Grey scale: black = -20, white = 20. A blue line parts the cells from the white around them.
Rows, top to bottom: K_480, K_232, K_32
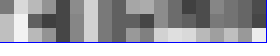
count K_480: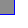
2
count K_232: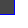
3

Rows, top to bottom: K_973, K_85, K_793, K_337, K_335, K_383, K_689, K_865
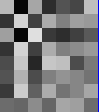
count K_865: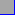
1
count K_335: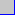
2

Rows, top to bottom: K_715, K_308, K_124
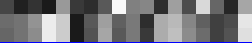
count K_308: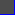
1
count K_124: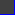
1

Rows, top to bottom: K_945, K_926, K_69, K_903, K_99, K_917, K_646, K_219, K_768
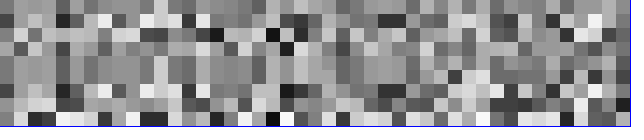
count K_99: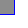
3
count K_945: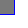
6
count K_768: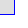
4
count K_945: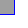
4
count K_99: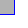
4

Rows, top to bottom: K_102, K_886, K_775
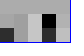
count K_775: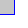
1
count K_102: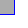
5
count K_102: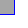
0
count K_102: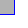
0

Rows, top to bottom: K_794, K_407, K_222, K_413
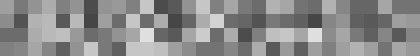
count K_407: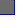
4
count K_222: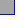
4
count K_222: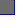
4
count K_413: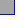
2
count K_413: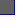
3
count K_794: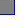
3

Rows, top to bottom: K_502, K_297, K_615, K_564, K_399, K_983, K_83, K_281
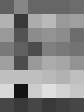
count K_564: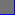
1
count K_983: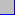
4
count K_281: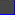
3

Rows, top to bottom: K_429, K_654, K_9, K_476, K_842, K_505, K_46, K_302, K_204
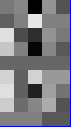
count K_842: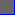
5
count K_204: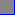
0
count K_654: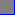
3
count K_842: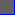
0
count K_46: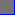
1
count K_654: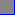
0
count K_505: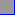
2

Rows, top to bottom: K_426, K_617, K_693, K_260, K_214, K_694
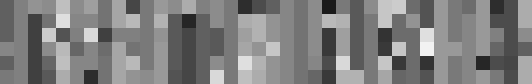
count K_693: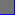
1
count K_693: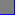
5
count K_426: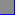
6

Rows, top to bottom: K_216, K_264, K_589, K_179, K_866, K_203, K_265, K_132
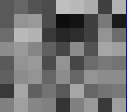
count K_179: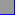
1
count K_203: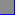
4

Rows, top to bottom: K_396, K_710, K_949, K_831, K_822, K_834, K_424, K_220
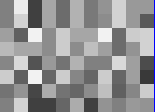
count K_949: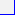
2
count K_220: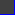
3
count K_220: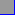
1
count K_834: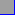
1
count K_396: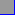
2
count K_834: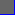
3
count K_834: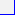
1

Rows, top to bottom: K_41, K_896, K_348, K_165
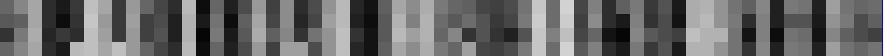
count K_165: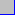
3
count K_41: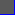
0

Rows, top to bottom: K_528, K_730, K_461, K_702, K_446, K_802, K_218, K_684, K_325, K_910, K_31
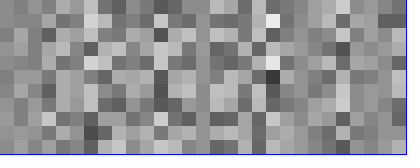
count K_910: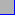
4
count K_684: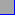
1
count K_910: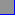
6
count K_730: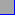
2
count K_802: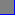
5

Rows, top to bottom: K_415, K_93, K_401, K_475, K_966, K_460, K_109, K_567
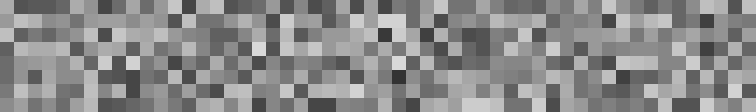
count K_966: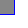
7
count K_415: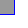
3

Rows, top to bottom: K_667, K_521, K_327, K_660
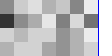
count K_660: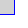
3
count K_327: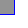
1

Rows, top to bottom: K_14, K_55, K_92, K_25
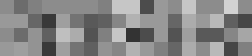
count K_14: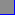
9
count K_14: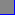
0
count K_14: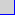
1
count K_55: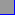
5
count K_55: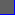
2

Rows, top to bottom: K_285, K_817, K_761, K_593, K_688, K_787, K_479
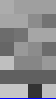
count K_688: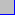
1
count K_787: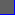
4
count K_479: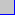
2
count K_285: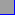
3
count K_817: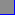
1
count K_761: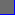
1
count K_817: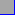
2

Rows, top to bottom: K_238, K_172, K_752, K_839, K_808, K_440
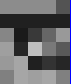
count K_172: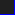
5
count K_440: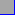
2
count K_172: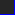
0
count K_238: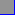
0
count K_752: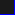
1

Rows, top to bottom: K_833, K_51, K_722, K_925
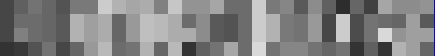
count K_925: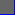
4
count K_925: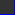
4
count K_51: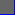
3

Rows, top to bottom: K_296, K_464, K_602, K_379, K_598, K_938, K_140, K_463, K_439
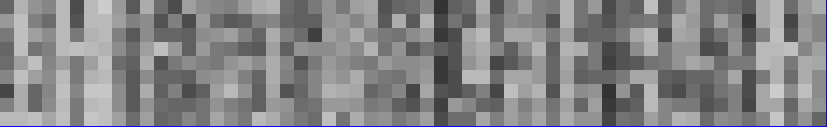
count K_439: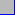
3
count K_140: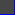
3
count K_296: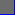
8
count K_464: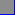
2
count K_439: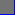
5
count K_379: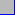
4
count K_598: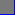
10

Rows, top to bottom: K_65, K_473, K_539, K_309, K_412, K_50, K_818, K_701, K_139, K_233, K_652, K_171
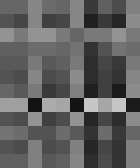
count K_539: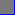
5
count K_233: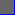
1

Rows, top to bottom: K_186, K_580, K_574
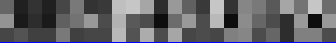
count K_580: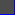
4
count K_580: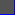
0
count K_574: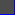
4
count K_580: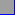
0
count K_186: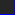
0
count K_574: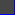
5
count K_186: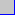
3

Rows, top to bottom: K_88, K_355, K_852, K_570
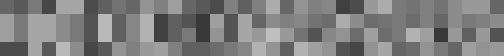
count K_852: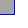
3
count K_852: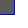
0
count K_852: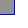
2
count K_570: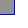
6
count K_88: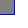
5

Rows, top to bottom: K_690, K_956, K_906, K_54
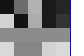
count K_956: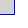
1
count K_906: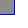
5
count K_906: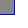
0
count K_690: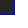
1
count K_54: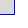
2

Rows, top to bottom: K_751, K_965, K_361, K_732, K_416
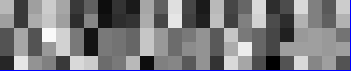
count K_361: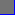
2
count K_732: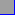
4

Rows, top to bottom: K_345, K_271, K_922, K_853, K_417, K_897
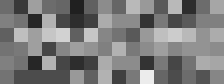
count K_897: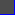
5
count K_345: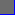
3
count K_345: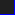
1
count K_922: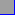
1
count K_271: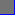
1

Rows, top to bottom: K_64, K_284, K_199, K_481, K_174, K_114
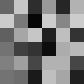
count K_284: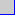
3
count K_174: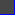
2
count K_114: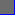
1

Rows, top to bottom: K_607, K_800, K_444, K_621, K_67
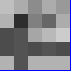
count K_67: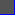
1
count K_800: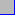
0
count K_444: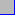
1
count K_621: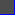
3
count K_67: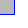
0
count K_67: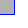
4

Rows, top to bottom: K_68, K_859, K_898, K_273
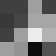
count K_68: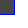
0
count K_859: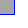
2
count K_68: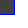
3
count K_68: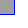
1
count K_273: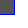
1
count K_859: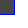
1
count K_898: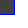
1

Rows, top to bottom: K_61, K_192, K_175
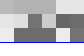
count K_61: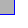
3
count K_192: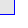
1
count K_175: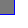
0
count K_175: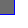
3
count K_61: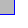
1

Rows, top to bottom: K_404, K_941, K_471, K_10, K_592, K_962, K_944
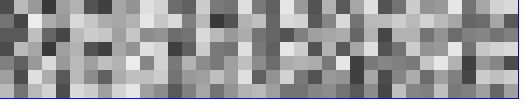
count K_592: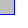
2
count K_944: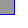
0
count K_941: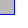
5
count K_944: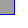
5

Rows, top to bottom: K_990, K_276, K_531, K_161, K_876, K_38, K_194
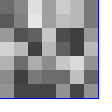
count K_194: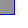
3
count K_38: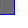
2
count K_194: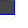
4
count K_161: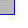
3

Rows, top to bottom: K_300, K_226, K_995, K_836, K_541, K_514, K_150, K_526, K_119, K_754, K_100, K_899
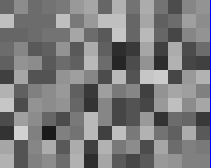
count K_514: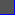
3
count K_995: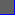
0
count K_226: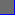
4

